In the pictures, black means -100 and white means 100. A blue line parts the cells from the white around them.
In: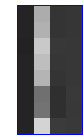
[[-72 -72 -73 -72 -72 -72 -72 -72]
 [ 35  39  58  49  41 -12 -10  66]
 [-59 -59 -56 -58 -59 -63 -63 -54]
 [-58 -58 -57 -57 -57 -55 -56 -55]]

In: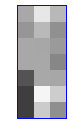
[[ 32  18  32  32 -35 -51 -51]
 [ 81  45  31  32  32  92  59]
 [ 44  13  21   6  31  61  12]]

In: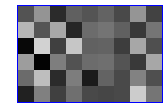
[[-35  43 -94  23 -16 -74]
 [ 16 -33  65 -98  49   0]
 [-66  32 -50  -1 -66 -50]
 [-25 -70  55 -36  -2 -13]
 [-34 -15 -24 -15 -79 -43]
 [-22  -9 -22 -13 -22 -45]
 [-43 -25 -52 -34 -43 -43]
 [ 17 -55  31 -55   2  60]
 [-48  -8 -38  31 -38  -8]]

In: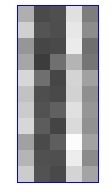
[[ 37  63  18  30  69  52  59  69  26  42  60]
 [-42 -34 -45 -53 -13 -39 -36 -28 -42 -37 -36]
 [-38 -39 -43 -12 -45 -43 -25 -47 -26 -38 -43]
 [ 76  81  84  41  66  65  76  71  98  86  66]
 [ -2  10 -13  -8  26  12  18  14  27   9  29]]

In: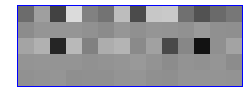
[[-15  10  29  16  14]
 [ 25  17  39  17  15]
 [-48  17 -71  16  17]
 [ 72  17  45  16  12]
 [  1  14   1  14  13]
 [-10   9  36  15  13]
 [ 48  18  41  17  16]
 [-41  13   8  20  17]
 [ 56  17  26  15  13]
 [ 58  16 -43  10  12]
 [-12  14   6  15  16]
 [-36  21 -86  14  16]
 [-17  13  13  17  16]
 [ -7  12  28  10  15]]

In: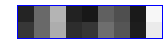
[[-72 -57]
 [-18 -18]
 [ 41  36]
 [-73 -65]
 [-81 -58]
 [-25 -14]
 [-38 -33]
 [-80 -77]
 [ 94  84]]

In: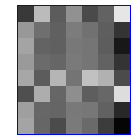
[[-55  19  29  21  31 -38  25  29]
 [ 47 -13 -22 -16 -28  36 -19 -20]
 [-28 -25 -25 -20  42 -20 -21 -41]
 [ 14  -3  -6  -4  -9  11  -5  -4]
 [-42 -11  -8  -8  51 -26  -7 -17]
 [-23 -26 -27 -23  39 -19 -24 -53]
 [ 80 -59 -81 -59 -41  73 -69 -96]]
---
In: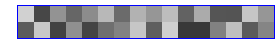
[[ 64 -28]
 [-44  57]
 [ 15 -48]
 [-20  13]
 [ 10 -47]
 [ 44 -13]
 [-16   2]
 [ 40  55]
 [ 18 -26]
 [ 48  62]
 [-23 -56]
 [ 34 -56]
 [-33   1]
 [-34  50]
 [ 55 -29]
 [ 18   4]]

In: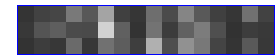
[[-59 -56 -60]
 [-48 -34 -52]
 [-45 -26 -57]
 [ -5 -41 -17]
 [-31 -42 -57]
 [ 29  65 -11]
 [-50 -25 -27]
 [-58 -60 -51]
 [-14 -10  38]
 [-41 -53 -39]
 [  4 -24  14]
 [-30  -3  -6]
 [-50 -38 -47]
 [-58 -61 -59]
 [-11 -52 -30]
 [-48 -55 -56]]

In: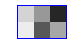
[[ 66  86]
 [ 19 -31]
 [-70  31]]

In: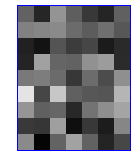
[[-23   1 -74 -72  -5  79  17 -55   8]
 [-70   5 -85  26  -2 -45 -25 -58 -96]
 [ 16   8 -34 -21 -16  56 -20  25 -22]
 [-26 -16 -53 -23 -57 -25 -69 -88  27]
 [-56 -28 -45  14 -15 -32 -10 -56 -23]
 [-71 -13 -79  22 -40 -33  11 -78 -72]
 [-25 -32 -67 -66  12  42  29   5 -44]]

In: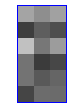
[[ 29 -51  51 -10 -10 -46]
 [ 11 -26  -7 -54 -30 -15]
 [ 26 -39  22 -44 -21 -16]]

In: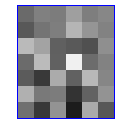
[[-17 -31  46 -16 -29  38 -12]
 [  0  -9  28  47 -55  -5 -56]
 [ -3  -1 -25 -24  34  -3  15]
 [ 25  42 -30  88 -24 -60 -78]
 [ -1  17 -37 -15  44 -23  33]
 [  6   2  12   2   5  15 -32]]
